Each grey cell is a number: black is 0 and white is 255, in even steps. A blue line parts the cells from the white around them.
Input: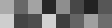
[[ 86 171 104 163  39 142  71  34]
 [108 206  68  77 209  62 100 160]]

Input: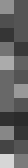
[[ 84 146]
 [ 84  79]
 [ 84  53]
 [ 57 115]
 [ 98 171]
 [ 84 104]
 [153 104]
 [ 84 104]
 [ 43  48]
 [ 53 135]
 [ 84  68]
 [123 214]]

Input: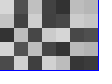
[[182 215  80 192  66  50 189]
 [197 195  66 207  65  72 204]
 [ 79  51 189  71 203 214  72]
 [179 213  83 190  70  52 186]
 [ 59  75 209  63 209 188  54]]

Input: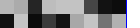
[[ 12 183 171  37 189 195 195  70  18]
 [177  17 196  11  59  19 168 196 115]]

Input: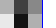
[[136 178  64]
 [176 233  19]]

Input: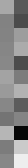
[[ 89 168]
 [ 75 130]
 [157 131]
 [171 134]
 [ 76 136]
 [124 163]
 [178 154]
 [ 92 135]
 [132 116]
 [  7 182]
 [202 124]
 [238 135]]
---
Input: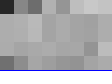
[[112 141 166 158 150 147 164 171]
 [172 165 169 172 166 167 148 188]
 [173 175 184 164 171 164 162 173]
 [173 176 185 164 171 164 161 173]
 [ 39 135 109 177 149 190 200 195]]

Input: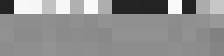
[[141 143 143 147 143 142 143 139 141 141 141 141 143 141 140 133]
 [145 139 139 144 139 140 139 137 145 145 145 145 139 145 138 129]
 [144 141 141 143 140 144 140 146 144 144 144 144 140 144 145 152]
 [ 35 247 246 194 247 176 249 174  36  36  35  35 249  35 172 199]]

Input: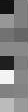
[[187 154]
 [129 131]
 [243 136]
 [ 31 125]
 [137 137]
 [114 102]
 [151 127]
 [ 19 127]]

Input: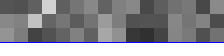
[[148 125  67  82  99 129  97 167 145  55  48  68 133 122  80 114]
 [136 130 194 101 118  92 115 155 125  81  83  82 135 117 131  76]
 [ 84  81  96 210  95 117 136  98 128 136  72  94 113 120  72 138]]

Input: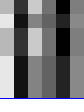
[[231  18 131  98  35 137]
 [231  18 131  98  35 137]
 [231  18 131  98  35 137]
 [184  50 202 113   1 126]
 [184  50 202 113   1 126]
 [231  18 131  98  35 137]
 [184  50 202 113   1 126]]

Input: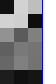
[[ 29  16  21]
 [103 128 115]
 [ 96 121 116]
 [146  91 128]
 [210 207  14]
 [ 17 210 190]]
